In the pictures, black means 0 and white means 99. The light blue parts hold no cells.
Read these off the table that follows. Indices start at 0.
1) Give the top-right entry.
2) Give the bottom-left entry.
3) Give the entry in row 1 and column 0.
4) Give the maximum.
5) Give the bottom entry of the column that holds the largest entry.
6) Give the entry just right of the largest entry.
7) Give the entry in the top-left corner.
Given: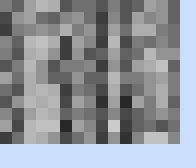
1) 38
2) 24
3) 28
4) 79
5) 57
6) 24
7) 48

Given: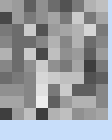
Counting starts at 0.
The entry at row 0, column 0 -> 64
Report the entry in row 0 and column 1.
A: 60
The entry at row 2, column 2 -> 79
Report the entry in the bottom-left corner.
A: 24
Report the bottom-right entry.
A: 64
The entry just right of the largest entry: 37
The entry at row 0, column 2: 37
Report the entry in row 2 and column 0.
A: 47
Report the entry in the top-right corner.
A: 74
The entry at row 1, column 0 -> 28
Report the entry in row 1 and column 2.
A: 47
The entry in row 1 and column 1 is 60
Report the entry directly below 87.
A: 92
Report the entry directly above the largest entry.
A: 87
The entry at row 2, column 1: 42

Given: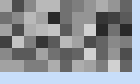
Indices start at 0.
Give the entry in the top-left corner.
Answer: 67
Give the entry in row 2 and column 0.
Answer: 63
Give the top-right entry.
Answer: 39
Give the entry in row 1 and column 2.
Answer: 72
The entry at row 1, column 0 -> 44
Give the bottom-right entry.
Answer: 39
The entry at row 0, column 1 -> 30
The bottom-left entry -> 63
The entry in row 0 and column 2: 53
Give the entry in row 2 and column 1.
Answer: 30
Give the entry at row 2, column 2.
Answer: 67

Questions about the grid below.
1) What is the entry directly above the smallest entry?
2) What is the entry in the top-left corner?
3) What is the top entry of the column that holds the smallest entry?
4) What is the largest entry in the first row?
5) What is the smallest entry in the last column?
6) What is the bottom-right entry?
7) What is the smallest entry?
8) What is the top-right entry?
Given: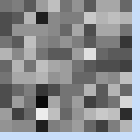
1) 21
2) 45
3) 61
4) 74
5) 17
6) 70
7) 4
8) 40

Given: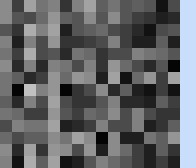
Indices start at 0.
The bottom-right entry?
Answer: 12
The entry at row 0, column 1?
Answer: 24
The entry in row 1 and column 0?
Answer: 54
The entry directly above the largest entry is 16
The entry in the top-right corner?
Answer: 29
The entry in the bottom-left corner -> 50
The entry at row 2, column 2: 67
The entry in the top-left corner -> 54
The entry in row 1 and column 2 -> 29
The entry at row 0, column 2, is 63
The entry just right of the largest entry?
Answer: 50
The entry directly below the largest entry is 50
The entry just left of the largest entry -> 2
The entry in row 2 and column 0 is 33
